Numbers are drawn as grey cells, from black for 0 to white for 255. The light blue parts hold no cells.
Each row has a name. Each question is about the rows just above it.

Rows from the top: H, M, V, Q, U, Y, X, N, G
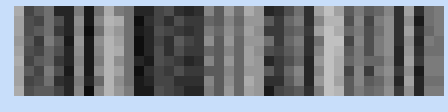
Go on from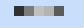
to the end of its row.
[123, 103, 112, 142,  58, 142,  38, 123, 123]
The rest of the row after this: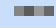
[161, 151,  38,  58,  79, 103,  38, 151, 192, 171, 103, 123, 103, 103, 133,
  38, 161,  58, 123, 123]
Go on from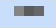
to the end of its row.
[133,  38, 161,  38, 112, 112]
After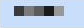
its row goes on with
[ 26, 142, 180, 161, 112,  14,  38,  69,  48,  91,  69,  58, 142,  91, 151,
 103, 151, 151, 112,  58, 103, 123,  48, 112, 192, 192,  69, 133,  79, 123,
 142,  48, 142,  38, 123, 112]
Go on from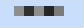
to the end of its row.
[112]
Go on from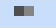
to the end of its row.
[ 69, 123, 142,  48, 142,  26, 112, 123]
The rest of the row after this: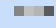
[123,  79, 123, 142,  38, 151,  48, 112, 112]

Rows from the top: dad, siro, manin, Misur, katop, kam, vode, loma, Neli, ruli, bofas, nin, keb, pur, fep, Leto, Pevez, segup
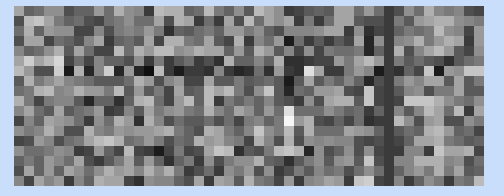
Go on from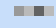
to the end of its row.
[ 59, 122,  99, 122,  99, 134,  90,  79,  59, 143,  79, 164, 176, 176,  90,
 197,  69,  59,  69, 197, 197, 197, 176, 143, 122, 110, 143]
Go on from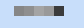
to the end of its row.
[197, 206,  69,  59, 134,  59,  99, 143, 122,  59, 122, 110, 186]
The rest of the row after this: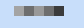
[ 79, 143, 110, 176, 134, 122, 134,  79,  69]
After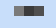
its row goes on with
[110,  59, 143, 122, 153,  79, 143,  59,  79, 122,  90, 134, 110, 122,  79,
 110, 143, 110,  59,  99, 134, 153, 122, 176, 122, 164,  90,  99]

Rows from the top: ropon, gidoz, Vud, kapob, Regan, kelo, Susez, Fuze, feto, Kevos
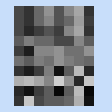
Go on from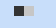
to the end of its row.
[ 72,  92,  92, 104, 175,  18]
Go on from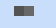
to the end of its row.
[157,  61]
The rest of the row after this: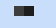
[134, 134, 146, 113, 113, 146]
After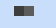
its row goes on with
[  8,  92, 186,   8]
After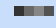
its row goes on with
[104, 157,  61]

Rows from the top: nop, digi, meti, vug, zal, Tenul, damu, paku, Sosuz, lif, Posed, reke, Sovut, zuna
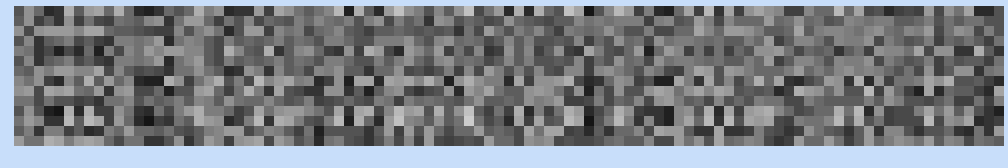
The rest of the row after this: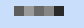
[ 32,  32, 174, 145,  64, 114, 145, 174,  83, 125,  73, 184, 134, 154, 164,
 125, 134,  42,  64, 145,  32, 164, 164,  42, 164, 154, 164, 134, 174, 134,
  32, 145, 174, 145, 125, 125,  42, 164,  64, 145, 145, 154, 174,  73,  42,
  52, 105, 145, 134,  64,  83,  32,  32, 164, 125,  52, 164,  83, 134,  73,
 114, 174, 105, 164,  52,  42,  73,  93, 154, 145,  52, 174,  42, 145,  64,
 114, 114, 125, 164, 145, 174,  83,  83,  93,  64,  42]
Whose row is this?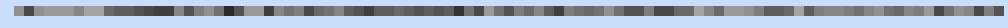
meti

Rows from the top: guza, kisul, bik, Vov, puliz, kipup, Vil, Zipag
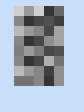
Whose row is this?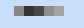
Vov
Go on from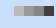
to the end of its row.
[143]
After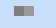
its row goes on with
[125,  72,  82]

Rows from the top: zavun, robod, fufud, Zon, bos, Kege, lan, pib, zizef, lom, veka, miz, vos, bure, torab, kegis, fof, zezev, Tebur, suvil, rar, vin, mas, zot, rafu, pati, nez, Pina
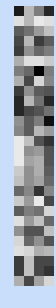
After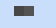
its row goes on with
[113]
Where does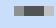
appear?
mas
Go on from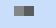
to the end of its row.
[183, 154]
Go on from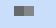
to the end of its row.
[ 51, 134]

